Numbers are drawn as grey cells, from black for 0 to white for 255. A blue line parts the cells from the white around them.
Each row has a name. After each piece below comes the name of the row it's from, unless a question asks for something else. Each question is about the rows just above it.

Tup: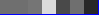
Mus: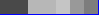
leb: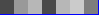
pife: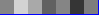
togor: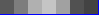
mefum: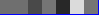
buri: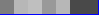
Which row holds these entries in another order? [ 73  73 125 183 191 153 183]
buri
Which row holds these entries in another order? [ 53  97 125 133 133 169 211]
pife
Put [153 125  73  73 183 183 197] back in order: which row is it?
Mus
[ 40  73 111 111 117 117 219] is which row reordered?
mefum

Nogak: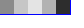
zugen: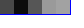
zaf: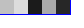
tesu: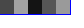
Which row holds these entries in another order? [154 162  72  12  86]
zugen
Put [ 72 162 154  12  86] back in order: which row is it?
zugen
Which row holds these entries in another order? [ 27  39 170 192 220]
zaf
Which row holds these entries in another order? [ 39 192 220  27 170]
zaf

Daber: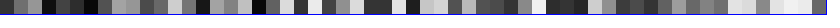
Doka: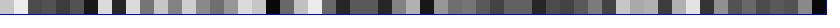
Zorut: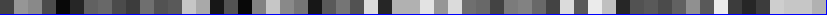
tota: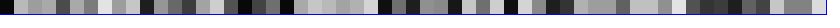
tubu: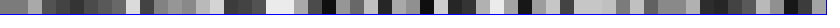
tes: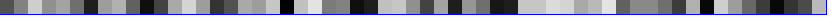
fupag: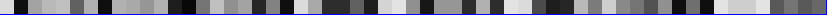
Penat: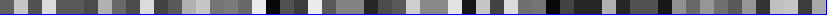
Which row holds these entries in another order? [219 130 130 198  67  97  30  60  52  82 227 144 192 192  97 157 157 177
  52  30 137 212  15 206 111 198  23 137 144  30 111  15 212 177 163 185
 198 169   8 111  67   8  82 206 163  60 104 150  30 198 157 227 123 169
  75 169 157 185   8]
tota
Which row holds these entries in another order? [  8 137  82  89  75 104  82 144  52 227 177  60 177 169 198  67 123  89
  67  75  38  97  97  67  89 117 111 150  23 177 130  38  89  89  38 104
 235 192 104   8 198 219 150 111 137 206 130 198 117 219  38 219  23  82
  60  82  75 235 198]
Doka
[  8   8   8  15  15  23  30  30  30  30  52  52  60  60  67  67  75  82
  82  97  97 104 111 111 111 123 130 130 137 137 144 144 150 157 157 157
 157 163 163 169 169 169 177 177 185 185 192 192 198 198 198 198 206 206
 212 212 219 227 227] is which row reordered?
tota
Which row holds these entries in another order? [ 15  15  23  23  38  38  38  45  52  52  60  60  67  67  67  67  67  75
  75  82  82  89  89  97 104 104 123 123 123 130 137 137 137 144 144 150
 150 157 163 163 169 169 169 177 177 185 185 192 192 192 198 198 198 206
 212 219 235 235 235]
tubu

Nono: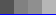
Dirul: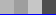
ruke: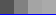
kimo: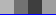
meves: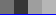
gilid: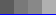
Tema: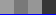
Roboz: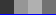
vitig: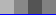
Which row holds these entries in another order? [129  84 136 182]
vitig
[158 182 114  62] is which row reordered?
kimo
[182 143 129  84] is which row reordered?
Nono
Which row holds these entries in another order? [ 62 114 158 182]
kimo
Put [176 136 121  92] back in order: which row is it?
gilid

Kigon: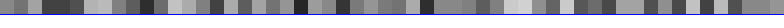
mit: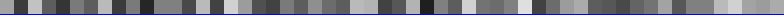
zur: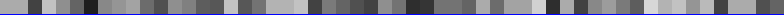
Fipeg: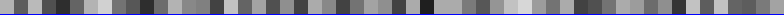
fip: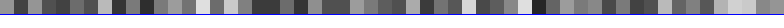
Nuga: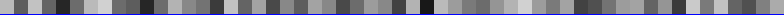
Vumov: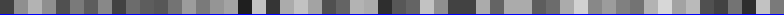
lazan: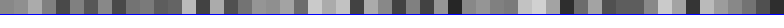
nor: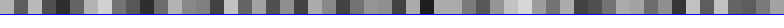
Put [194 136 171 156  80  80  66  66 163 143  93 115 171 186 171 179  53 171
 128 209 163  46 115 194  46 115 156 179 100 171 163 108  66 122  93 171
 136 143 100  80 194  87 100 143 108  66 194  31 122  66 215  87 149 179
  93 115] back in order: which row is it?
Fipeg
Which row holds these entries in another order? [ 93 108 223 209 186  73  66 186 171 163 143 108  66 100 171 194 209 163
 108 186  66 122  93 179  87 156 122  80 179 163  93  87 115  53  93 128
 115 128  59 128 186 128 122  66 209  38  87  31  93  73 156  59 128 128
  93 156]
mit
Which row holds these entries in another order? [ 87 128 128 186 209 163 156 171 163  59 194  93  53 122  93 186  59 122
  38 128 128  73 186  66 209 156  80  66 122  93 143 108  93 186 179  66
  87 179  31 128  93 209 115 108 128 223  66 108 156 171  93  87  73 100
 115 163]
mit
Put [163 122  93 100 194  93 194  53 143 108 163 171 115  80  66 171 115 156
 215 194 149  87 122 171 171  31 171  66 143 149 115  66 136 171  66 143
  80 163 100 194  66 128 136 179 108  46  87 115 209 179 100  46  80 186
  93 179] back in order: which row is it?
nor
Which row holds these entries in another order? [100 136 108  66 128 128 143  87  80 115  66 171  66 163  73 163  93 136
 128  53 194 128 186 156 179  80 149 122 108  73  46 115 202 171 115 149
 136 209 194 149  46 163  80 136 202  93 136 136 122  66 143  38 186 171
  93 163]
Kigon
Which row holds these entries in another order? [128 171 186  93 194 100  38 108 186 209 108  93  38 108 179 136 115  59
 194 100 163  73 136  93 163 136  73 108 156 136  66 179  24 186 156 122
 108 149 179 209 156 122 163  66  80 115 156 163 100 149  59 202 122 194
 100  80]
Nuga

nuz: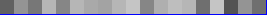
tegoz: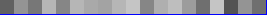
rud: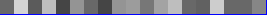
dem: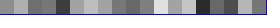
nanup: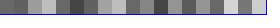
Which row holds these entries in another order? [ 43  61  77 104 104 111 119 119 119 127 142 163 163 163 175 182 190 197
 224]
dem
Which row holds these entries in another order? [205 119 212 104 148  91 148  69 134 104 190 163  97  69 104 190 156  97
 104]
nanup

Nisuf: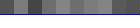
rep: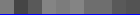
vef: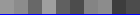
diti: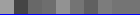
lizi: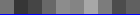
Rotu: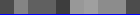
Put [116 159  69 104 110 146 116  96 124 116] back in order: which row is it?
diti
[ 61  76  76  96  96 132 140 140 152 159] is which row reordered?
Rotu
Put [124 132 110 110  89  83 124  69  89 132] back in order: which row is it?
rep
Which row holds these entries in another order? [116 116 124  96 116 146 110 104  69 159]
diti
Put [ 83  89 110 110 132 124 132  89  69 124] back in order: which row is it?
rep

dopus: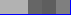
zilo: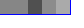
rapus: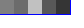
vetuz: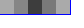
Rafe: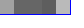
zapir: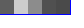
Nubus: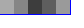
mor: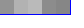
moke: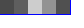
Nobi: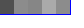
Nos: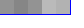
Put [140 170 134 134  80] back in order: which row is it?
zilo
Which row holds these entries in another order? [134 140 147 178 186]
mor
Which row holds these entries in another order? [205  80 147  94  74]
moke

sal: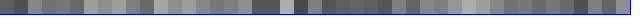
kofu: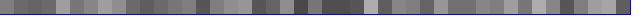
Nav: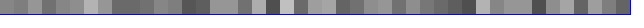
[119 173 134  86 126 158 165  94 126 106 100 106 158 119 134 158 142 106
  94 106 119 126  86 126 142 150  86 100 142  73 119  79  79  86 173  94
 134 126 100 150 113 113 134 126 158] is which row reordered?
kofu
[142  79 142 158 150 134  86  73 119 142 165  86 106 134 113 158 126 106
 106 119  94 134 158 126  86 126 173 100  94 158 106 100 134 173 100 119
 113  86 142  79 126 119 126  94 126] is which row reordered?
sal
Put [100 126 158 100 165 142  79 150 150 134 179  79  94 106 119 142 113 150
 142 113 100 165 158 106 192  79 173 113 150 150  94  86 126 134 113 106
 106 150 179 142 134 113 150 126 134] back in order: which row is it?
Nav
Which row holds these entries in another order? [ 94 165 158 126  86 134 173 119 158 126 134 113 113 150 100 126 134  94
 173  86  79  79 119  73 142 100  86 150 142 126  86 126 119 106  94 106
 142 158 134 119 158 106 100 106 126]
kofu

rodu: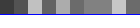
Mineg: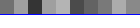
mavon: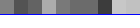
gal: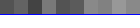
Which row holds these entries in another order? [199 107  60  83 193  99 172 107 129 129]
rodu
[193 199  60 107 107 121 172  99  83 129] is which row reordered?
mavon
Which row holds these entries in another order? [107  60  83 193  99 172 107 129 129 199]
rodu

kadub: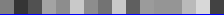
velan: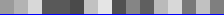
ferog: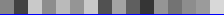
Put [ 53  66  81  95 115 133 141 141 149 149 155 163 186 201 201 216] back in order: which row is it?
ferog
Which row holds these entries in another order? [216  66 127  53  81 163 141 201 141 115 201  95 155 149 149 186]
kadub
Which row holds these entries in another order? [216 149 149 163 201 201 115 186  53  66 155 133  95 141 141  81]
ferog

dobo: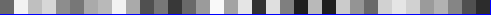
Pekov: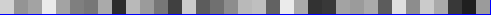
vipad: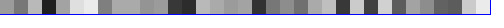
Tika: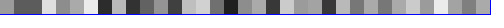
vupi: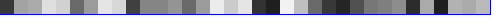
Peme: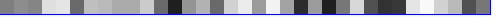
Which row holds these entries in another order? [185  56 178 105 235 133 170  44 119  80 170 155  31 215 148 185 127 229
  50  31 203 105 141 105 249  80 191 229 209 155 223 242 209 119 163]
Peme
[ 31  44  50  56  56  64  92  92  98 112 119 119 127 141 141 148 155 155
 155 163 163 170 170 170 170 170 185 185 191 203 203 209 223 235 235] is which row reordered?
Tika
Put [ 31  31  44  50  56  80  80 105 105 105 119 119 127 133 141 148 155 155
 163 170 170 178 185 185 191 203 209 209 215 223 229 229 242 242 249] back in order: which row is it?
dobo
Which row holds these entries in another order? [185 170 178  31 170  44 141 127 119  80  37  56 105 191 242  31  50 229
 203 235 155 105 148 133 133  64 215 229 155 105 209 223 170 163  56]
vupi
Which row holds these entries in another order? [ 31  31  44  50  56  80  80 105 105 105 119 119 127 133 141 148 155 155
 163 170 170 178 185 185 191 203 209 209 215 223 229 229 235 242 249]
Peme
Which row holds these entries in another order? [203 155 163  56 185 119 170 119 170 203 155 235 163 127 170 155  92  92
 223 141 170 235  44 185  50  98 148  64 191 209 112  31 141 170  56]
Tika

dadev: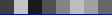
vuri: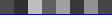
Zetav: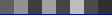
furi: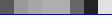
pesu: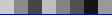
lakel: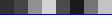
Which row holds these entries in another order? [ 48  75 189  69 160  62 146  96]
Zetav
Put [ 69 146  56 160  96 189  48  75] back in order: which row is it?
vuri

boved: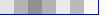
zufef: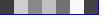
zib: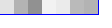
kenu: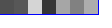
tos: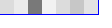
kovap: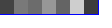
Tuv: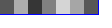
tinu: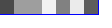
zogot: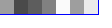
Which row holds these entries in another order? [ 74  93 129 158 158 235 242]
tinu
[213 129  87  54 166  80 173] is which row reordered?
kenu
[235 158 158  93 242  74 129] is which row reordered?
tinu
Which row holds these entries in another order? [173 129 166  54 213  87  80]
kenu
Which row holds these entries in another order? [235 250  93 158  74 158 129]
zogot
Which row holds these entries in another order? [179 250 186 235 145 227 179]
boved

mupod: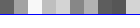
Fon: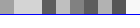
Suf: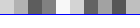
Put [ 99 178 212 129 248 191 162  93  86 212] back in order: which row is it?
Suf
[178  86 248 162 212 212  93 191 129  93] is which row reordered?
Fon
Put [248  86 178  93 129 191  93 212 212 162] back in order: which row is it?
Fon
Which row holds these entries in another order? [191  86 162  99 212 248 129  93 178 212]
Suf
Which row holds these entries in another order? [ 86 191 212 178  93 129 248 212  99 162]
Suf
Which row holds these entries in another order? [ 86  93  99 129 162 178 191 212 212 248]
Suf

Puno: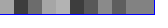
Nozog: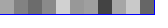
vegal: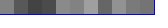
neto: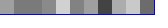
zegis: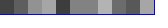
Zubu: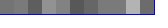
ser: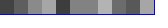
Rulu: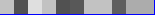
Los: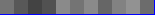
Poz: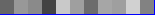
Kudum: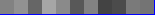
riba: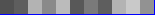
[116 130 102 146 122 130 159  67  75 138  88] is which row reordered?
vegal
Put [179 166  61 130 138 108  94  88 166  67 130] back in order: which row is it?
ser
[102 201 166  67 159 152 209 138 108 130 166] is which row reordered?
Nozog

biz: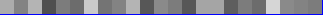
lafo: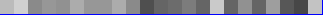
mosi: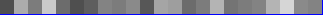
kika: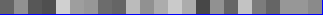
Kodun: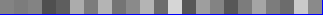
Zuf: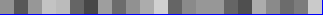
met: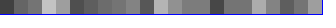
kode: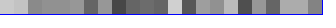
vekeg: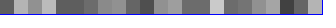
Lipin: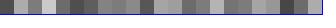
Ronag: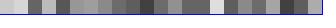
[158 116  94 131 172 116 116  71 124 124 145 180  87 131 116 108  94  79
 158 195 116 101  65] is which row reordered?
met
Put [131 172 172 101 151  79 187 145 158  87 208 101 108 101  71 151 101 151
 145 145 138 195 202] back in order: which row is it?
kode
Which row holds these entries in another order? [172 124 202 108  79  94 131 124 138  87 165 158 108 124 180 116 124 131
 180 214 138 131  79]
mosi
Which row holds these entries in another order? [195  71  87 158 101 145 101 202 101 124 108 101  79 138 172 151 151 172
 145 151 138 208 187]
lafo
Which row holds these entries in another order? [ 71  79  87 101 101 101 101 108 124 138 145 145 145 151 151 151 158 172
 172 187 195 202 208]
kika
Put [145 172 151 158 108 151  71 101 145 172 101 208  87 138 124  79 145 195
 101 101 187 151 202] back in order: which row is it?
kika
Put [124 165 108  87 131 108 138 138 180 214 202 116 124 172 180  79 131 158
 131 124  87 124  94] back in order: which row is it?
Kodun

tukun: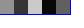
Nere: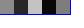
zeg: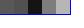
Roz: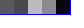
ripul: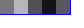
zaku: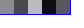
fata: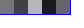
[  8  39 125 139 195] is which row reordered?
Nere
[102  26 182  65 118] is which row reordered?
fata
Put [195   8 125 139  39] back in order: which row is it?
Nere
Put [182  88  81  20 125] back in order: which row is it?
zeg
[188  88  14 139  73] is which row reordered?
zaku
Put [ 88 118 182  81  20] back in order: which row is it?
ripul
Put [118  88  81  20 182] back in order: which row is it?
ripul

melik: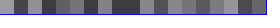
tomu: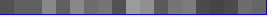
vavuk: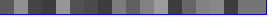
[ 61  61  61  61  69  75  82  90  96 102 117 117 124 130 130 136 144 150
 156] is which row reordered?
vavuk
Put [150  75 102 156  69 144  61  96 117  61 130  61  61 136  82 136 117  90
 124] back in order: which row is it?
melik
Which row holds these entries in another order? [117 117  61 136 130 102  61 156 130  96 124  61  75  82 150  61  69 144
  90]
vavuk

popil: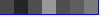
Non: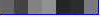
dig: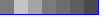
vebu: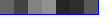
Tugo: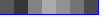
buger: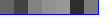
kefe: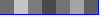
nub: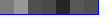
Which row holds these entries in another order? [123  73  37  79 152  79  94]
popil
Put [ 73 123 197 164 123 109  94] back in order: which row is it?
dig

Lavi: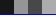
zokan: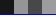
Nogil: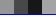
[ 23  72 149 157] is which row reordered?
zokan
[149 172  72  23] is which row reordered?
Lavi
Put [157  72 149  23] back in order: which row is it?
zokan
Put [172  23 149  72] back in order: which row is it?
Lavi
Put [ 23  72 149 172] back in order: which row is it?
Lavi

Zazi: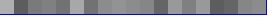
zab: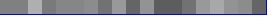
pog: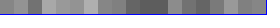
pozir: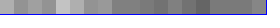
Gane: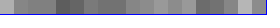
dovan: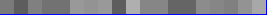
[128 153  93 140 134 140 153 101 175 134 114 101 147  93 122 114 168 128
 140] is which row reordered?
Zazi
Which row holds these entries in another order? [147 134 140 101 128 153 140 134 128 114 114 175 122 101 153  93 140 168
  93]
Zazi
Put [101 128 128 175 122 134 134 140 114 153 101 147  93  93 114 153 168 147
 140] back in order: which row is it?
zab
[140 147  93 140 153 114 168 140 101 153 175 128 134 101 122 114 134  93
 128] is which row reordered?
Zazi
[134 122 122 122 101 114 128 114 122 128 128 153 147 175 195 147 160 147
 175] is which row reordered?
pozir
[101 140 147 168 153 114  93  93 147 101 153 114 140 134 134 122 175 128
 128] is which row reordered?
zab

